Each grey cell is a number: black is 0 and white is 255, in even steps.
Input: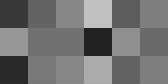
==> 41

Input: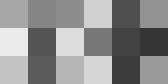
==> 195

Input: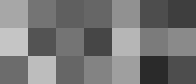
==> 108

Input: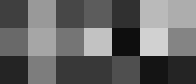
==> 36

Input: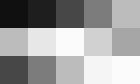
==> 71

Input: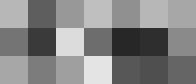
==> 167

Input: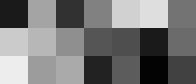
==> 237
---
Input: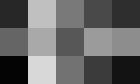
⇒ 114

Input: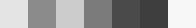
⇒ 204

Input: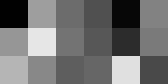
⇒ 94

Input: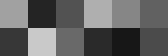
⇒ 105

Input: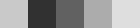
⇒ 97

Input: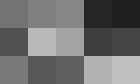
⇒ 95

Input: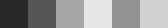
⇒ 166

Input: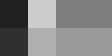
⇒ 153

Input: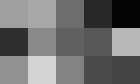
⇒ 131
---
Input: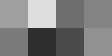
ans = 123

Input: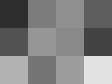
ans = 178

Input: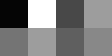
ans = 116

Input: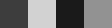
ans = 61

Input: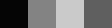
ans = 5

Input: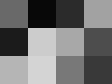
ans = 181

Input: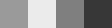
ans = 154
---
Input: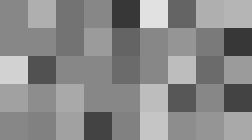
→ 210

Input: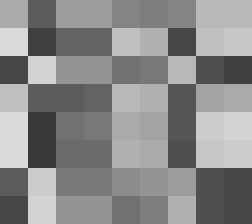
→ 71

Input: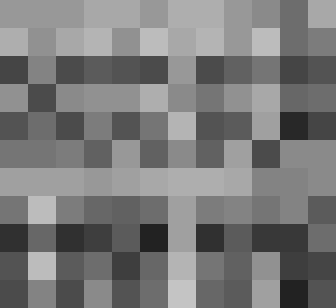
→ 69

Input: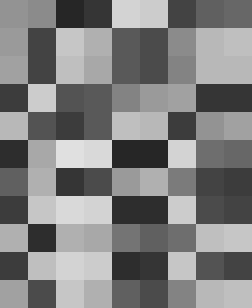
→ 161

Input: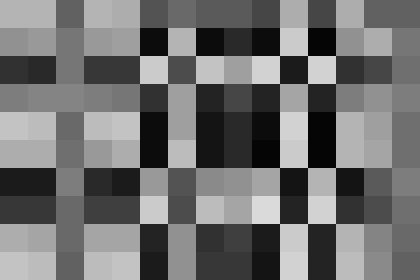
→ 49

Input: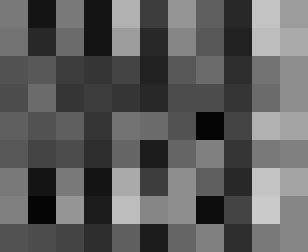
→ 82

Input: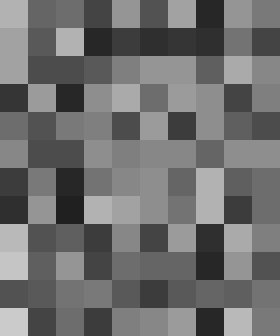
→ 162

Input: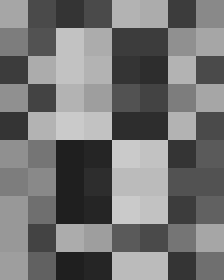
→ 60
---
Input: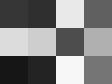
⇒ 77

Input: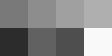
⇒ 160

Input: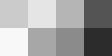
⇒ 181

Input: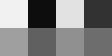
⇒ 226

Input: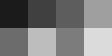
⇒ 93

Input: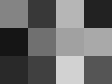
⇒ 161

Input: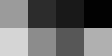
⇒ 25

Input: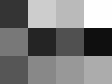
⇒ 80
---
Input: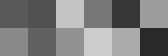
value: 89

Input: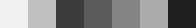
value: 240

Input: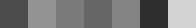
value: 75

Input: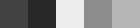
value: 67

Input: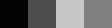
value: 3

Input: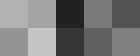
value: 177

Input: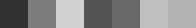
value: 50

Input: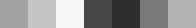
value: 162

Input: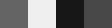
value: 100
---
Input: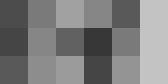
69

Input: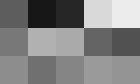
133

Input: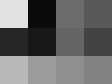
155

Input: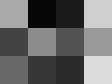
55

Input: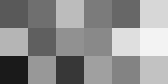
160

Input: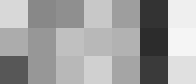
165

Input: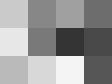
216

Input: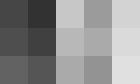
170

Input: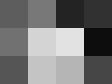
196

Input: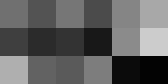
125
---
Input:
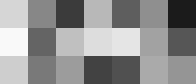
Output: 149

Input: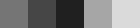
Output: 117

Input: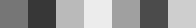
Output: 160

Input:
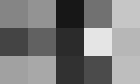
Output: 133

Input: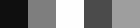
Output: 126

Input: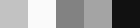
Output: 164

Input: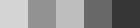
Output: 146

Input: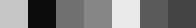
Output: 113
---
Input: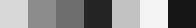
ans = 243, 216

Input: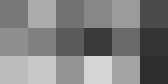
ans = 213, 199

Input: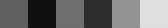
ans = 223, 147

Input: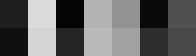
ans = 219, 213

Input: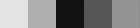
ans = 227, 175

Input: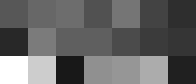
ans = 255, 205

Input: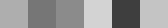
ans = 211, 196

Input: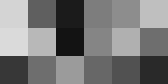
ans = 218, 212

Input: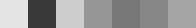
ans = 228, 205
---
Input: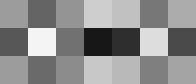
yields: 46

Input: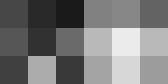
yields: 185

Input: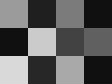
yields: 203

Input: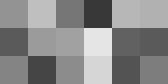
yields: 229

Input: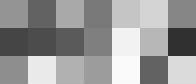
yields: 242

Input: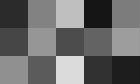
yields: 76

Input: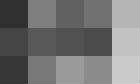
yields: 81
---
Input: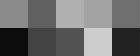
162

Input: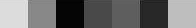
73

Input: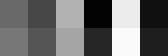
3

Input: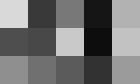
21

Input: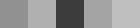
164

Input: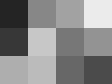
235

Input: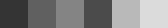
75

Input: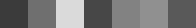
71
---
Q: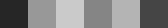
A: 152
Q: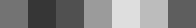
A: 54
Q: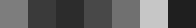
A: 58
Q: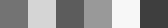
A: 213
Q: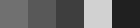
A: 88
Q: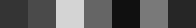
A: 74
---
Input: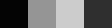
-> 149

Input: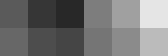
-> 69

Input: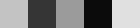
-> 155

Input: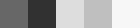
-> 191

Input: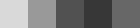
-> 103

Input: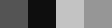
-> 150

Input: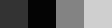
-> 131
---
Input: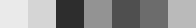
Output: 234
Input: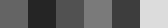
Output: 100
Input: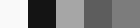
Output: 249
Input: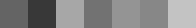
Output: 100
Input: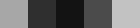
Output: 167
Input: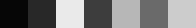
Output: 6
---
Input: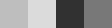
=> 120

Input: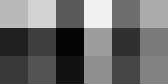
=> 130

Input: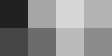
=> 140

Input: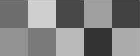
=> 172

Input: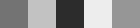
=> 150

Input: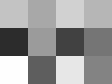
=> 131

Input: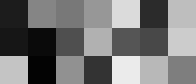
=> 126

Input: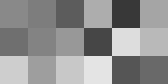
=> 105

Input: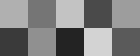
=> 90
